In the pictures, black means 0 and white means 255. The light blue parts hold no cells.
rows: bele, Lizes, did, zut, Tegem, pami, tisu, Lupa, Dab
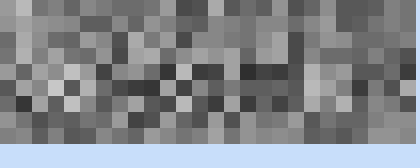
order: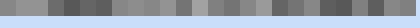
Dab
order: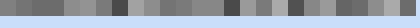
did
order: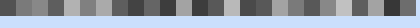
tisu

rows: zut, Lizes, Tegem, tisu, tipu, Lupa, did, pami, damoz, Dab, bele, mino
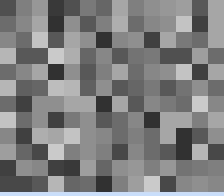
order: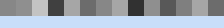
tipu
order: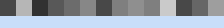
Dab
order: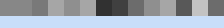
Tegem
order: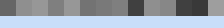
bele
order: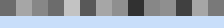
Tegem
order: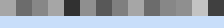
tipu

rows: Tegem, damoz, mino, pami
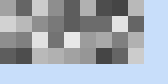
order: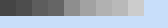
Tegem
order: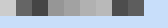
pami
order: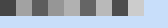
pami

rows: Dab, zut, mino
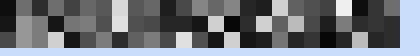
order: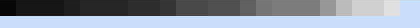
mino
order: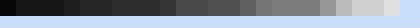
zut
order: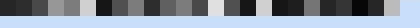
mino
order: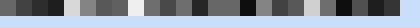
Dab
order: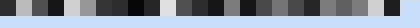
zut

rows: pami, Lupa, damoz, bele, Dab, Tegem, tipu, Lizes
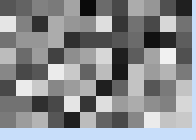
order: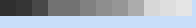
Lupa
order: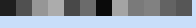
pami
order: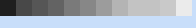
Tegem
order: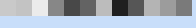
Lizes
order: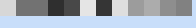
tipu

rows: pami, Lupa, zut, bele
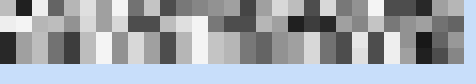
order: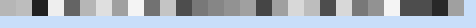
pami
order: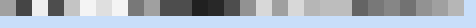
pami
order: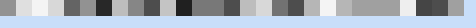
pami
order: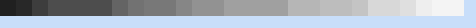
Lupa
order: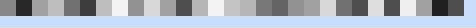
bele
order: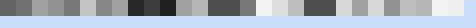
Lupa

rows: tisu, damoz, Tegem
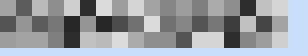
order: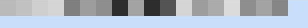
Tegem
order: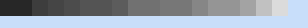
damoz
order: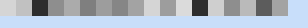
tisu
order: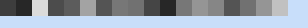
damoz
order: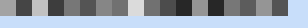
damoz

